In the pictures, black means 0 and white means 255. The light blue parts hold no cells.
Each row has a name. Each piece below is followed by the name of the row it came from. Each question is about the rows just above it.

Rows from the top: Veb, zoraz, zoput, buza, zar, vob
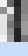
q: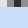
zoput
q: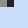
zar
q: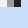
vob
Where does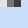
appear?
buza
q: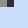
zoput

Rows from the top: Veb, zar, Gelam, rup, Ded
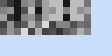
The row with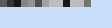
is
Veb
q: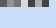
Ded
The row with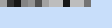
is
Gelam

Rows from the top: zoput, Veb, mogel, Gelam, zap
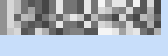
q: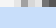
zap
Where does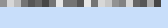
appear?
Gelam
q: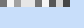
zoput
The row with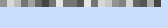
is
Veb
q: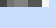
zap

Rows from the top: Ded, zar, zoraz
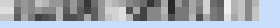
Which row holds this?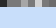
zar
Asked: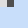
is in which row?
zar
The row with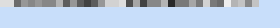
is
zar
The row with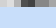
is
zoraz

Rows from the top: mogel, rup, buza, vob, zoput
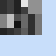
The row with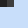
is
rup
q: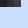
zoput
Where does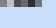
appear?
buza
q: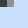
rup
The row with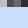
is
buza
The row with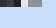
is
mogel
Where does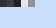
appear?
mogel

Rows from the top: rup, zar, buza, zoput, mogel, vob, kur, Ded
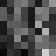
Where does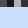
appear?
mogel
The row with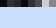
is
Ded
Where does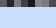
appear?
zar
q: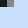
zar
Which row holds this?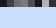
mogel

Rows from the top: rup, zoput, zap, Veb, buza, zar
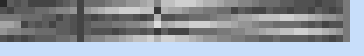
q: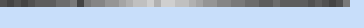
zar
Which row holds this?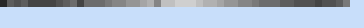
rup
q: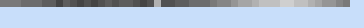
zap
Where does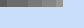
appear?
Veb
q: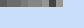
zoput

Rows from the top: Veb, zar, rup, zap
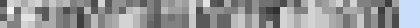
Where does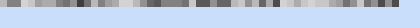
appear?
zap
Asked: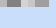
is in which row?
zar
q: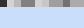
zar
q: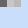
zar

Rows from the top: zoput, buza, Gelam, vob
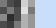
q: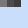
zoput
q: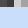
zoput
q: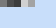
zoput
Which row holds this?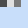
buza
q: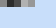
Gelam
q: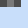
buza
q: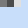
buza

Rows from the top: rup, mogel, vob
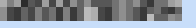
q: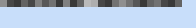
mogel
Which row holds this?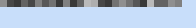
vob

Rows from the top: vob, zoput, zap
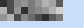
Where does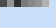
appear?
zoput
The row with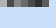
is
zap
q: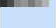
vob
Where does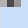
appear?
zoput

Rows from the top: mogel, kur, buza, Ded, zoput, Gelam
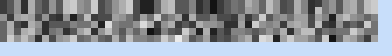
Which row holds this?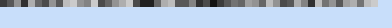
kur
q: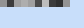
Ded
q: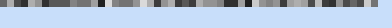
Ded
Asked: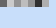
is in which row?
Gelam
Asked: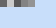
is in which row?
buza
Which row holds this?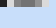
Ded

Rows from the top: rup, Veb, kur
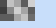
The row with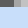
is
kur
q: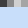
Veb
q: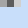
rup
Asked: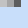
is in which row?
rup
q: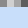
Veb

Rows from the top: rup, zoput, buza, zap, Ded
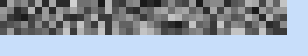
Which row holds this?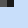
zoput
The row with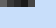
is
zap

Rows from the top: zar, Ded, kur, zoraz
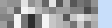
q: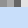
zar
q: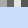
zar
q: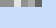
zar
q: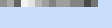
Ded

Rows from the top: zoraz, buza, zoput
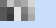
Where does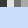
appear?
zoput
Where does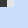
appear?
zoput
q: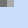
zoput
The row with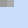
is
zoraz
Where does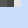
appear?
buza
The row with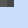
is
buza

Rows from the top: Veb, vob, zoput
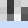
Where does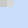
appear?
Veb
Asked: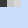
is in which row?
Veb
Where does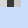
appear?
Veb
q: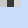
vob
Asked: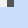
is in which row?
zoput

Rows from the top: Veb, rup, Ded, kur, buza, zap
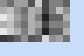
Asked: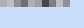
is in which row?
rup
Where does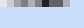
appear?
Ded
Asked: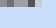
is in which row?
Veb
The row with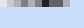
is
buza
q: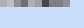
kur

